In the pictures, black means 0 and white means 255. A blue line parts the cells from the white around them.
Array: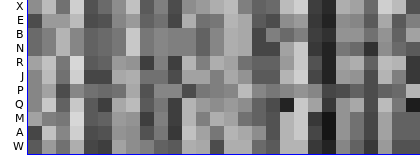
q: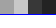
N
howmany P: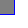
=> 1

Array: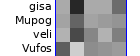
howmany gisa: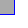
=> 3
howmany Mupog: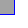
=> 2
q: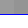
Mupog
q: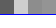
Vufos
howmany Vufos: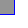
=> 1

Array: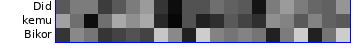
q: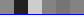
Bikor
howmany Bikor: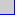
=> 3
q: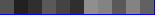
kemu
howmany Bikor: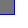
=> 4
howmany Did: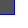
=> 2

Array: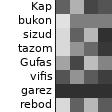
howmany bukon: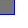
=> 0
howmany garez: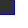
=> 4
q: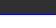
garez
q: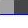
Gufas
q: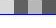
rebod

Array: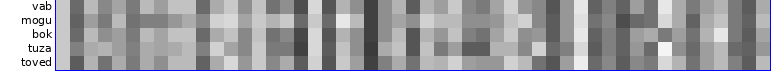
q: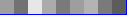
vab
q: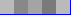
vab

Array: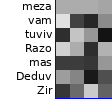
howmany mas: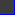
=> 2
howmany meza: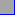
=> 1
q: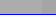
meza

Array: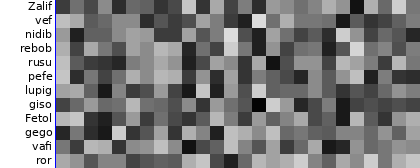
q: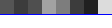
vef
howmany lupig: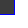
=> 1
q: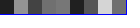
rebob
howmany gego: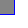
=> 3
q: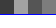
nidib
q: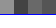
nidib
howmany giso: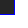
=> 1

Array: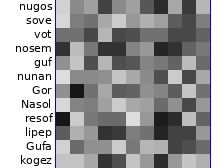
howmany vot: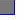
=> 0
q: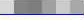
Nasol
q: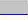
kogez
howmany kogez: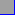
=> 0
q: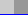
sove
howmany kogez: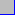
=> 0

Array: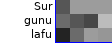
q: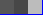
gunu
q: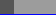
Sur
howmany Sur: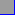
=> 3
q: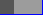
Sur
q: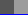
Sur

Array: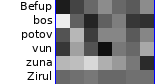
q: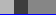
potov
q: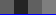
bos
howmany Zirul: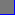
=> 1
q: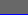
Zirul
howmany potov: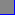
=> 3
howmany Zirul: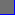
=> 3

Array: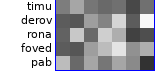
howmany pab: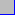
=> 1
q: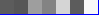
derov
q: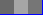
pab
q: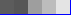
foved

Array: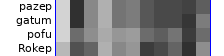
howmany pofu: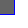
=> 0
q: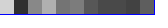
pazep

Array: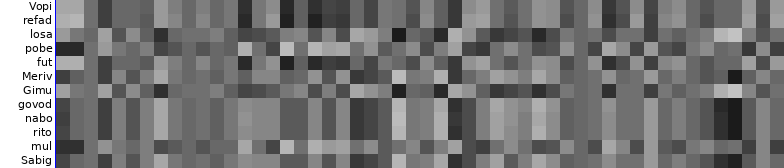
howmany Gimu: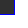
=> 3
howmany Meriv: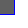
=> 7

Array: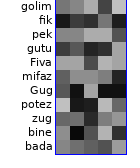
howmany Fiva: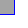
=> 3
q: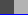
Fiva
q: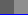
mifaz
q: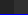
gutu
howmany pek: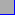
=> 2
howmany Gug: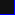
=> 3
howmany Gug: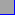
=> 1

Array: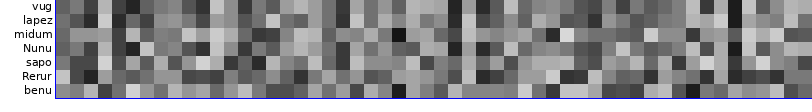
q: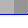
benu
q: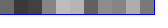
midum
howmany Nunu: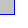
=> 4
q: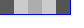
midum
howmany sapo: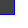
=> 0
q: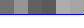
Nunu

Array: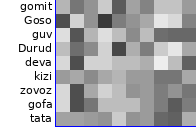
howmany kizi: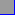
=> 3
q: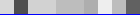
deva
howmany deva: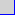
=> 2
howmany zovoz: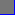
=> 1
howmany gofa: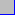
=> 3

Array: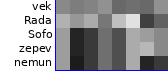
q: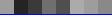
Sofo
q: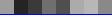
zepev
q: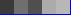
zepev
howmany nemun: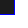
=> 1

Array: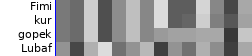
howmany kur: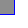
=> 1
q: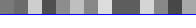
Fimi
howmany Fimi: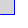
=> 1
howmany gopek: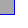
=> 2

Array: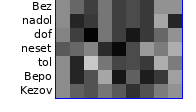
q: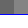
neset
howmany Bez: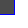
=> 1
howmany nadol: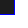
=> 0

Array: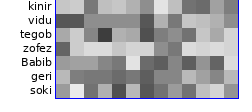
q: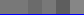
geri
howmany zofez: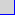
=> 4
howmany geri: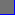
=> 0
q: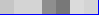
zofez
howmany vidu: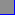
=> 5
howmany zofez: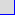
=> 4

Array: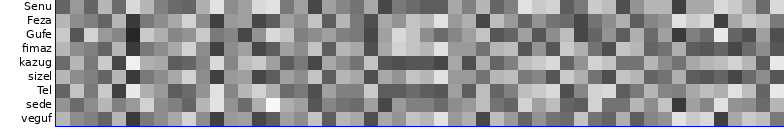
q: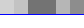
kazug
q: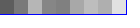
Tel
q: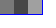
Gufe

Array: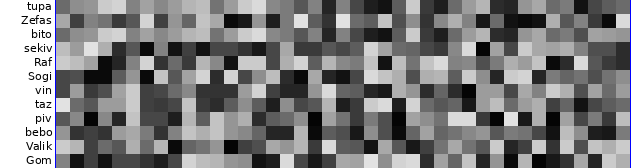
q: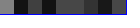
sekiv
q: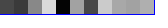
sekiv
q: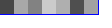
vin
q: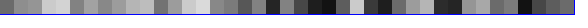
tupa
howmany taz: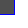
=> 0
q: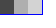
Raf

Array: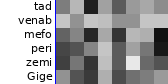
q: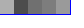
Gige
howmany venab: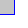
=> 4
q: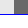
zemi

